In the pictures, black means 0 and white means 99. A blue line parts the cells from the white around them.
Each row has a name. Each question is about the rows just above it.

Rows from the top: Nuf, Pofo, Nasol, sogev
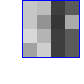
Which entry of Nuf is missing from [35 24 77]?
[73]
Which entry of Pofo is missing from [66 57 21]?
[77]
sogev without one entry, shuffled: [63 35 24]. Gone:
[80]
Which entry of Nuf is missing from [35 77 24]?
[73]

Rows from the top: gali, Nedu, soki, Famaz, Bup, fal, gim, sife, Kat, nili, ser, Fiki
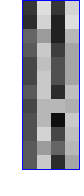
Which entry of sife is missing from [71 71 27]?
[68]
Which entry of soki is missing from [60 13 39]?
[71]

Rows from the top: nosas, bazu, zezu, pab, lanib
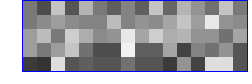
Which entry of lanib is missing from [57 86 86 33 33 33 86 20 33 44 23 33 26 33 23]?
[37]
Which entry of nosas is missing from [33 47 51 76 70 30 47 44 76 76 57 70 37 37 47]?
[40]

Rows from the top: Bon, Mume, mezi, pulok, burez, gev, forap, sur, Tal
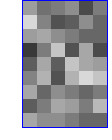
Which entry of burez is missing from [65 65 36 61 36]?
[76]
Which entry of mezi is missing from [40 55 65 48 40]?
[61]
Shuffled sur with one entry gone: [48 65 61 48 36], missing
[72]
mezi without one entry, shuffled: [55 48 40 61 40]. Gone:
[65]
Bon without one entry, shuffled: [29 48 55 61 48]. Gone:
[44]

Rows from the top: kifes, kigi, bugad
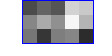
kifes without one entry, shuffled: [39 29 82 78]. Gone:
[33]
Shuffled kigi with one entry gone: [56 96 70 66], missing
[52]
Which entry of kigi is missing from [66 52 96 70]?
[56]
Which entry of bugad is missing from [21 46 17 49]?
[52]
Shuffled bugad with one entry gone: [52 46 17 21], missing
[49]
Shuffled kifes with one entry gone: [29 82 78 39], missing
[33]
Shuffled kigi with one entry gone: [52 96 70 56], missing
[66]

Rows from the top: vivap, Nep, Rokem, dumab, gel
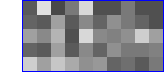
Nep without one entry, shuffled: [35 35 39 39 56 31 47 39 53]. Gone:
[62]
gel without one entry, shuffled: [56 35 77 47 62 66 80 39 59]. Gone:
[43]
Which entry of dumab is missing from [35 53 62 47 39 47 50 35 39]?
[56]
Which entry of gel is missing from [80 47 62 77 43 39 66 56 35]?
[59]
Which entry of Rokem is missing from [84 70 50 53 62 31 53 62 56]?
[80]
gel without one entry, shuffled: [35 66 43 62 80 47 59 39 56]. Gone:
[77]

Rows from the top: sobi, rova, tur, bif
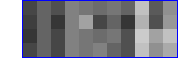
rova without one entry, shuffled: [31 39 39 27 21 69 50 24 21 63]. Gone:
[59]
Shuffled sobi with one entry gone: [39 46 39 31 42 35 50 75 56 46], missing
[27]
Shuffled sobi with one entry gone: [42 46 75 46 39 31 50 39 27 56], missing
[35]
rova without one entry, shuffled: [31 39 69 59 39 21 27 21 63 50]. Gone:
[24]
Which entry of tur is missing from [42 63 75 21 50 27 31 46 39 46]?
[79]

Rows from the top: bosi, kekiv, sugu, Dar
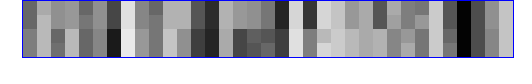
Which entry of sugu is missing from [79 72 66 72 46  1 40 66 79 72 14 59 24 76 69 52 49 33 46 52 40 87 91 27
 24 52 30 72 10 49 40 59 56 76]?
[37]
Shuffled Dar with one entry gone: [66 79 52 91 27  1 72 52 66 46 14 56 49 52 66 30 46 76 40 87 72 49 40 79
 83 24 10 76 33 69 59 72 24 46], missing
[43]
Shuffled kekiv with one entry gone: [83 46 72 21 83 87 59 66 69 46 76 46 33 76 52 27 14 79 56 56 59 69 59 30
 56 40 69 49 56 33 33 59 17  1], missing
[62]

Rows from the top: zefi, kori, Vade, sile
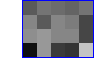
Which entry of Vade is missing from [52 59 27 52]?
[55]
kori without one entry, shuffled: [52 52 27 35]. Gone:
[48]
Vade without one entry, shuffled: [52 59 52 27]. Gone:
[55]
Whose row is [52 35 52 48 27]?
kori

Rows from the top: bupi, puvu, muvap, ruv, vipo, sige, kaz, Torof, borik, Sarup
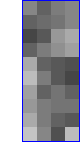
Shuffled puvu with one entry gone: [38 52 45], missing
[42]
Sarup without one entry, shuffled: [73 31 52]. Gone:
[76]

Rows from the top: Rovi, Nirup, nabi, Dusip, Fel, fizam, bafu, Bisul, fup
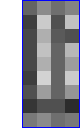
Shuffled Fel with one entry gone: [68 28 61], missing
[39]
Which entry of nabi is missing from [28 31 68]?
[35]
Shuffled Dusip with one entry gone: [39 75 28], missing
[71]

